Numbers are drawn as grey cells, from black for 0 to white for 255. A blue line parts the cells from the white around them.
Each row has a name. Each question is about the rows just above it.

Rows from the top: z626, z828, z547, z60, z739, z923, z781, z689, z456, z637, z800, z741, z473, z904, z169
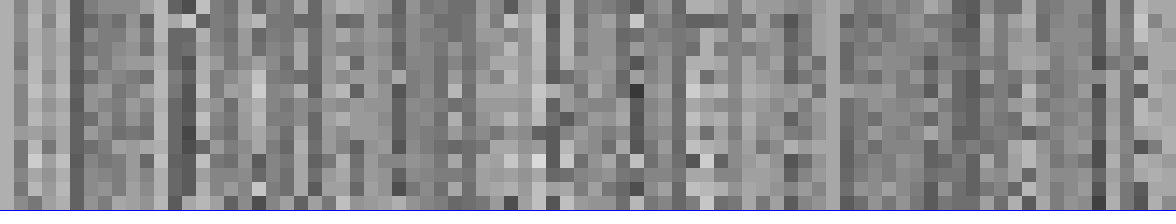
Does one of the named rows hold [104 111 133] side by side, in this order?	yes
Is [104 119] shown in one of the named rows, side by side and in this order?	yes

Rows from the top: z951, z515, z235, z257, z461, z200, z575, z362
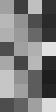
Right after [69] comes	[184]
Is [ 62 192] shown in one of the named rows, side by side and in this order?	yes
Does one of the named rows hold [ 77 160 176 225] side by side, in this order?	yes
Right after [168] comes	[69]

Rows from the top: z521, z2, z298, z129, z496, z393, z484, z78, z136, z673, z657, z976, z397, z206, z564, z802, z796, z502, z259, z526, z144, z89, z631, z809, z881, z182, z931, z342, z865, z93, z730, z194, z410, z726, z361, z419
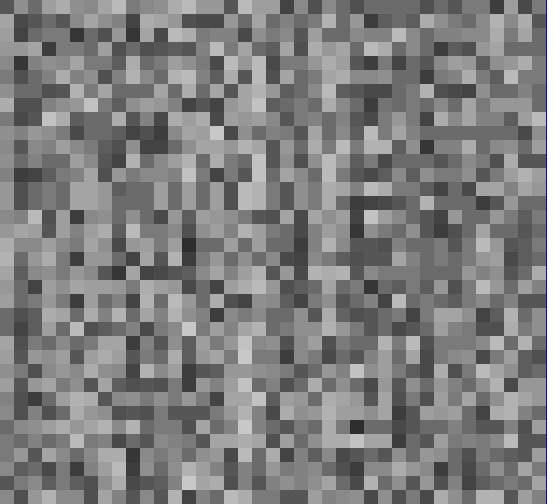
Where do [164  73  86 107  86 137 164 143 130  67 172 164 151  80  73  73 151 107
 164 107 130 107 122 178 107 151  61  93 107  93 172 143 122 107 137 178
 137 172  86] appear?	z2
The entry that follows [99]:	[80]
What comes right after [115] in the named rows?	[107]
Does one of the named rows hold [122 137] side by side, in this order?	yes

